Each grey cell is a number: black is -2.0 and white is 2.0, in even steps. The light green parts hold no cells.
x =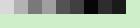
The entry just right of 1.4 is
0.8
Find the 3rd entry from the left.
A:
-0.1
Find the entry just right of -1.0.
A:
-1.9

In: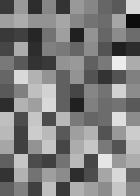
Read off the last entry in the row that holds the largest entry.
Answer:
0.7
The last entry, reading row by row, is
0.1
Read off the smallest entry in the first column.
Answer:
-1.3
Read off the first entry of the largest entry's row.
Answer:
-0.1
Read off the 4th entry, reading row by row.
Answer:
0.1
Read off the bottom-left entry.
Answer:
-0.5
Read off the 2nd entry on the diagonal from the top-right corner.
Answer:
0.6
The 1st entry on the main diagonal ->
-1.1
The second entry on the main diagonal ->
0.7
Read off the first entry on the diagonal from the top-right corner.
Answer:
1.4
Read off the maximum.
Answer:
1.7
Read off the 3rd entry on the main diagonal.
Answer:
-1.4
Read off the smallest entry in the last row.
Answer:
-1.1
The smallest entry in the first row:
-1.3
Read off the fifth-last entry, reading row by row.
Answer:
0.8
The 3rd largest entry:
1.5
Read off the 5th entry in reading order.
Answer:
-1.2
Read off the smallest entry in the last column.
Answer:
-1.8
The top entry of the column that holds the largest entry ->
-0.6
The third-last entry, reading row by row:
0.2
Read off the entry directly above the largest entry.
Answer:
-1.5
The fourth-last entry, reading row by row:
0.5
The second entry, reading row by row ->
0.4
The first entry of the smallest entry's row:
0.5

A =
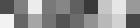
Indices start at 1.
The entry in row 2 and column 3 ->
0.6
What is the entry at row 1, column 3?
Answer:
1.7
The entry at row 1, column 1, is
-0.8
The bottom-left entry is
1.8
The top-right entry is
0.4
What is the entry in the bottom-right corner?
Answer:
-0.9

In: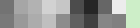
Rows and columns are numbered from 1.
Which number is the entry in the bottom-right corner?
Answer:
0.0
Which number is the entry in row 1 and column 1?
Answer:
-0.2
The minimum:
-1.4
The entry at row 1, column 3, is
0.8
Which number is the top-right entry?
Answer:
1.7

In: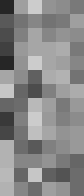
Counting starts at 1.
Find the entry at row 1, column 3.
1.2
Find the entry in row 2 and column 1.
-0.6
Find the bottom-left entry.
0.8
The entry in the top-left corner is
-1.4
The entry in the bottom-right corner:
-0.3
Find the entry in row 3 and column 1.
-0.8
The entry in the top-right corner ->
-0.1
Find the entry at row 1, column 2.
0.5
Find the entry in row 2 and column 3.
0.1
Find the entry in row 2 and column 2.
-0.2
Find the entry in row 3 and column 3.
0.6
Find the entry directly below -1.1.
-0.9

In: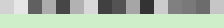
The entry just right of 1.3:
1.6
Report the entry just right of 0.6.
-1.2
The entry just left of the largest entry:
1.3
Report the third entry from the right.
-0.1
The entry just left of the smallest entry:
0.6

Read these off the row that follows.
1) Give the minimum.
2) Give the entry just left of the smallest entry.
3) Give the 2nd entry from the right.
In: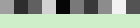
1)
-1.9
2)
1.3
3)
1.8

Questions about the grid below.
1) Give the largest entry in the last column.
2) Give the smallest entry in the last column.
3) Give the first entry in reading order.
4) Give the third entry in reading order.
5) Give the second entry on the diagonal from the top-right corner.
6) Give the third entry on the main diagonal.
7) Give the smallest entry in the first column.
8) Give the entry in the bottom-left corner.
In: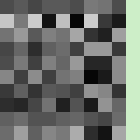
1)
0.6
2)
-1.6
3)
-0.8
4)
-0.9
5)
-1.1
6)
-0.6
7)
-1.3
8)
-0.3

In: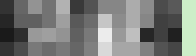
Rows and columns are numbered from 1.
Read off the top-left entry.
-1.2
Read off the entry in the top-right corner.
-0.6
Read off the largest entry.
1.7
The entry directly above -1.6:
-1.4
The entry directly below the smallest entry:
-1.2
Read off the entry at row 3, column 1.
-1.6
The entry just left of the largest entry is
-0.1
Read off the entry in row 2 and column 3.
-0.5
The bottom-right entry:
-0.9
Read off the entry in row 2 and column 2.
-0.5
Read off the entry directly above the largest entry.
1.1
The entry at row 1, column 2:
-0.4
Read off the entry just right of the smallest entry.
-1.3
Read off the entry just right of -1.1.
-0.7

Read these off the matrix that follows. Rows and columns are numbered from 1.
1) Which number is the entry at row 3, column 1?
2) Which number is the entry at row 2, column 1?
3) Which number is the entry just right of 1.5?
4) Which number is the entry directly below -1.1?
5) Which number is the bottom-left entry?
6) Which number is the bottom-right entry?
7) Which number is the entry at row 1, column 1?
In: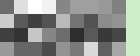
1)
-1.0
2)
1.2
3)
2.0
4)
-0.5
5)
0.4
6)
0.6
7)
-0.3

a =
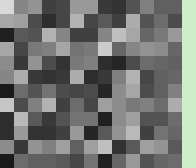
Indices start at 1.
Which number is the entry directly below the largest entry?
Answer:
0.6
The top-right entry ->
-0.5
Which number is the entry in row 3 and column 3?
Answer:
-0.7
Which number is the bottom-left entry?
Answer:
-1.6
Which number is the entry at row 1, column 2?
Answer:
0.1
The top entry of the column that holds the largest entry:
1.4
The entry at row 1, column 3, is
0.3
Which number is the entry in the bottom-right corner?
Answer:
-0.3
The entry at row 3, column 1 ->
-1.5
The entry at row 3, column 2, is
-0.6

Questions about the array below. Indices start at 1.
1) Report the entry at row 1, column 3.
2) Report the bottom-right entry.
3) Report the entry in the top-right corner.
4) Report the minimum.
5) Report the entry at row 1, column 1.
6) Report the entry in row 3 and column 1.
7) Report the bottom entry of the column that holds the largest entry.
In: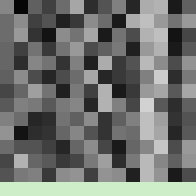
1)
-0.5
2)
-0.8
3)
-0.5
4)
-1.9
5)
0.1
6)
-0.3
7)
0.9

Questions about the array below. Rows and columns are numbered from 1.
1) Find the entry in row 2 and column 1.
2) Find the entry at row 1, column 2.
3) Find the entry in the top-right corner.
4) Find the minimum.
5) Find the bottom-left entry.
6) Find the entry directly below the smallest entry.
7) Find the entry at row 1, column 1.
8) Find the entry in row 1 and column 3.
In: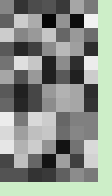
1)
-0.5
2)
-1.2
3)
-0.1
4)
-1.9
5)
-0.7
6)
1.1
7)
0.1
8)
-0.8
